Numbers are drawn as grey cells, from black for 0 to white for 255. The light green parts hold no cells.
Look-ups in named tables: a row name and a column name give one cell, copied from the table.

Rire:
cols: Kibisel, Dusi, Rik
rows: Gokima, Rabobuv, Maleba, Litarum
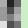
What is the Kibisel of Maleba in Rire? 152
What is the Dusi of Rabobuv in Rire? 76
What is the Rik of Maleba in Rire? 179
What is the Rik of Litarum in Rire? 116
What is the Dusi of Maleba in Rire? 129
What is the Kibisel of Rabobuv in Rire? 154
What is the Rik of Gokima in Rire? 105
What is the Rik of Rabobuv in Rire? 160
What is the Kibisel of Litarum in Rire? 224
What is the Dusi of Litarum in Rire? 80
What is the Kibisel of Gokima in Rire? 172
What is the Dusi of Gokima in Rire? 36

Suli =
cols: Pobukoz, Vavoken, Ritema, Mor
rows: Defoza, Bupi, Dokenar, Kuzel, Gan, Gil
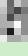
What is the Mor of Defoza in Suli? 157
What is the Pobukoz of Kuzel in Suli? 174
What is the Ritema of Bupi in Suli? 70
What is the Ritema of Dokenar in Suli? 150
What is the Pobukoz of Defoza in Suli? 210
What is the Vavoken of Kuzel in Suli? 177
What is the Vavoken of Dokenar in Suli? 75
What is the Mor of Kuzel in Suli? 142
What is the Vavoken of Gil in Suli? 169
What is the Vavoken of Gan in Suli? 28
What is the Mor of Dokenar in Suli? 141
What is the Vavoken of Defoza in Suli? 104
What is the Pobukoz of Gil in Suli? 236
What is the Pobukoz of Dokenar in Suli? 176
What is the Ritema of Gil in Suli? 170
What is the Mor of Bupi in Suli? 119
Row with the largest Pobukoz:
Gil

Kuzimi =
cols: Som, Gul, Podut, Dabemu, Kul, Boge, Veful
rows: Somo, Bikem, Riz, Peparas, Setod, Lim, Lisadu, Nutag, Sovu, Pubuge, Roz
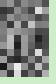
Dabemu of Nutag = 154
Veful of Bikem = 159
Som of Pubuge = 26
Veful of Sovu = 166
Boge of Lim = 33
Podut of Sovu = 40
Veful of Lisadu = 71
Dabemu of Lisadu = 153
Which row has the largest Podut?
Pubuge

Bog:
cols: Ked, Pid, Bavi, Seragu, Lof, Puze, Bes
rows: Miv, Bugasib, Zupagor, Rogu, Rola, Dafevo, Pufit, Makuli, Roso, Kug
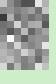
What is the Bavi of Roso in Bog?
153
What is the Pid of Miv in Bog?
140
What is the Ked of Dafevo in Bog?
146
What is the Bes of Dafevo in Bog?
145
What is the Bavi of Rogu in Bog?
211
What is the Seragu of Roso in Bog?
128
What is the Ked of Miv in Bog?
196
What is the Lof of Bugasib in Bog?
159
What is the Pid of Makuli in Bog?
166

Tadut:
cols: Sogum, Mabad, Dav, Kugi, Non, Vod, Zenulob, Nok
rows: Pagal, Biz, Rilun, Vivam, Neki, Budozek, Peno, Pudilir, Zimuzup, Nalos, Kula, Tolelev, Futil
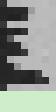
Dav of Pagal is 180
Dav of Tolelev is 41
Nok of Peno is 187
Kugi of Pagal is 186
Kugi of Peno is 173
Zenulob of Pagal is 189
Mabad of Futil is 180
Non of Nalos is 186
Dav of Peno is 41
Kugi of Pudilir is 54
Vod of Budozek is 187
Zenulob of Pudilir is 193
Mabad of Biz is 39
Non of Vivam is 186

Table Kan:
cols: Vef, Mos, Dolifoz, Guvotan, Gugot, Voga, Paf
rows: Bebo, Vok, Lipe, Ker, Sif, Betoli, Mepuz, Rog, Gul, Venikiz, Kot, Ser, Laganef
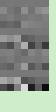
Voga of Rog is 122
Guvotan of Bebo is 120
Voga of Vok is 138
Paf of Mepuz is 57
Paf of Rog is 134
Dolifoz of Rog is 118
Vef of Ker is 98
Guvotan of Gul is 119
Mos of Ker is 105
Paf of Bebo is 119
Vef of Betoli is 156
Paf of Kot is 120
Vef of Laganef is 78
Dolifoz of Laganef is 127
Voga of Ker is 127
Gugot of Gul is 122
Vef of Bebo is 118

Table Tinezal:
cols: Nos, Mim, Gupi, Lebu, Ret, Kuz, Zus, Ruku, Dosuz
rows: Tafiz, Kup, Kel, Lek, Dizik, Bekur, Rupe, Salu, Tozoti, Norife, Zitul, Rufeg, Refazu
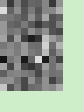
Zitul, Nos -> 97
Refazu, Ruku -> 136
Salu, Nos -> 136
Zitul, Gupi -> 134
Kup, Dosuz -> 175
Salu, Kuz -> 113
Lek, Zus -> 91
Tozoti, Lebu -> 25
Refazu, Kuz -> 113
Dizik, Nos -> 152
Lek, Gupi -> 95
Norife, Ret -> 52
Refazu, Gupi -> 126
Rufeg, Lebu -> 72
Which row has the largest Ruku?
Bekur

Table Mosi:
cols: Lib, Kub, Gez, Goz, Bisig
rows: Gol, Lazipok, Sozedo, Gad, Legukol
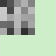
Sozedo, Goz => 163
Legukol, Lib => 170
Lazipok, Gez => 194
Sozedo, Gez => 183
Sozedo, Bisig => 160
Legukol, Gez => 168
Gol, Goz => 176
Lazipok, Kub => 73
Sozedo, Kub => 166
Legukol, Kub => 62
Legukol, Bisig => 101
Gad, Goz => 114
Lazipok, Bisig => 185
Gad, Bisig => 166
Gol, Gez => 145
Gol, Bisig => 131
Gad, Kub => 103
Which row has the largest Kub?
Sozedo

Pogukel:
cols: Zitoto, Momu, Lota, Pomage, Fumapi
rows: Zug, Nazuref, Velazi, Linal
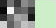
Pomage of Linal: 193
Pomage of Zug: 139
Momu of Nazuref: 244
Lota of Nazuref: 93
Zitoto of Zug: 37
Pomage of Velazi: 154
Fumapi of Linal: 176
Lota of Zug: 58
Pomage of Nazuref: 105
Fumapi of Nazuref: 54
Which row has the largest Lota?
Velazi

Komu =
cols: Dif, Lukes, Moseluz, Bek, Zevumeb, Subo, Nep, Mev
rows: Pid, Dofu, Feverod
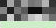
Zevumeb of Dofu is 14
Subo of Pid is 127
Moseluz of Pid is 76
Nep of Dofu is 79
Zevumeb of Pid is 117
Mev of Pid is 53
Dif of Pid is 39
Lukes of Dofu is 29
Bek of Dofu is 89
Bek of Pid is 158
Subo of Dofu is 14
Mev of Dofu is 75
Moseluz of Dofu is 116
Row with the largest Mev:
Feverod

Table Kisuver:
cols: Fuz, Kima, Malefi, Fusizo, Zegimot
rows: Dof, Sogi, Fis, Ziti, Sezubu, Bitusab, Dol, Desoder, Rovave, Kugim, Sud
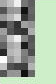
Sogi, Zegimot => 102
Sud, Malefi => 150
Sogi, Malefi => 156
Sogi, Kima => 149
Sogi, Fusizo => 18
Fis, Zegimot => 94
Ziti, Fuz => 45
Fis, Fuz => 151
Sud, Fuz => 86

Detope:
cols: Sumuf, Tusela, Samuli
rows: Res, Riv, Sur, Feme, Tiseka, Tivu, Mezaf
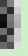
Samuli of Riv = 206
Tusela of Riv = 45
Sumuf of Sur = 20
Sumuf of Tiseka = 111
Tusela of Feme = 111
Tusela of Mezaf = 85
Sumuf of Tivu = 43
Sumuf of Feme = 13
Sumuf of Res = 64
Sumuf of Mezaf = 106

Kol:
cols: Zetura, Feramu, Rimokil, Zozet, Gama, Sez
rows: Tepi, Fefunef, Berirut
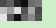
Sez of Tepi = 120
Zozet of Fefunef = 82
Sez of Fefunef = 70
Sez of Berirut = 82
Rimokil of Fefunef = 221
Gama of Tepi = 109
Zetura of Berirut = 228
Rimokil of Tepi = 39
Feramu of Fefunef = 154
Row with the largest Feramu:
Fefunef

